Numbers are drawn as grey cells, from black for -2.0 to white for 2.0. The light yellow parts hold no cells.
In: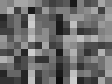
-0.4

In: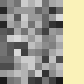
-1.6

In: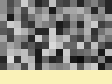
-0.4

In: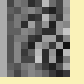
-1.1

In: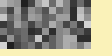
0.7

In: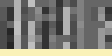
-0.4

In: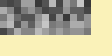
-0.1

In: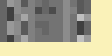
0.4

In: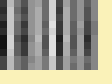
0.1
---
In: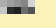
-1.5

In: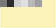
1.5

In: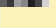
-1.5

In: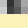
-1.0

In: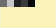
-1.5

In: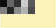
0.2

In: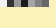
0.6
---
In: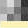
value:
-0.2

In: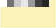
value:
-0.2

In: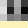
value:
-0.1

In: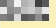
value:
-0.2

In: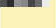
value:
-1.3

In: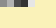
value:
0.8

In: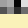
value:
0.1

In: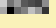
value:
-2.0

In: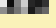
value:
-0.8
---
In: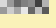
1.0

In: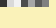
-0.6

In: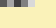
0.0

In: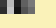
-0.7

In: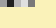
1.5

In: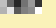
0.2

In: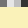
1.0
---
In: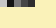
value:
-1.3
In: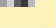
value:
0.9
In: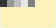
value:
0.0
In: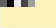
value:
0.5
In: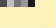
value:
-1.6
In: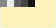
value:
-1.7
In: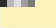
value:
-0.1
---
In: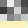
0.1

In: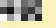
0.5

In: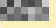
-0.4

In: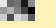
-0.8

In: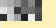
1.3

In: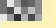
0.4

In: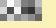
1.2

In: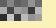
1.1

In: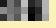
0.0

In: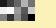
-1.2
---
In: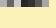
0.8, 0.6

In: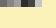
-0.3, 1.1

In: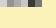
1.3, -0.1

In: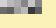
1.3, -0.5

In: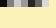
-1.8, 1.4

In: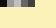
-1.8, -1.0

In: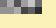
-0.1, -1.3

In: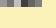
0.4, 0.0

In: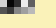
1.3, 0.9

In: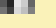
-0.6, 0.0
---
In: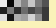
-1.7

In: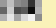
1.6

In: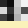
-1.6

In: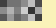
0.4

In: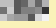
0.6

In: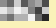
-0.2

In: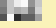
1.9

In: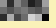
0.7

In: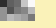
0.9

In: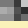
0.3
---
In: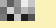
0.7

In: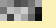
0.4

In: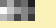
-0.1

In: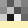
0.4

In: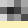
1.2

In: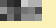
-0.6

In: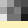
1.0

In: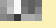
0.5
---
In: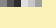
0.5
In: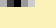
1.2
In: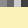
-1.0
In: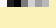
0.9
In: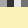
-0.2
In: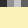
-0.5
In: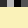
-0.7
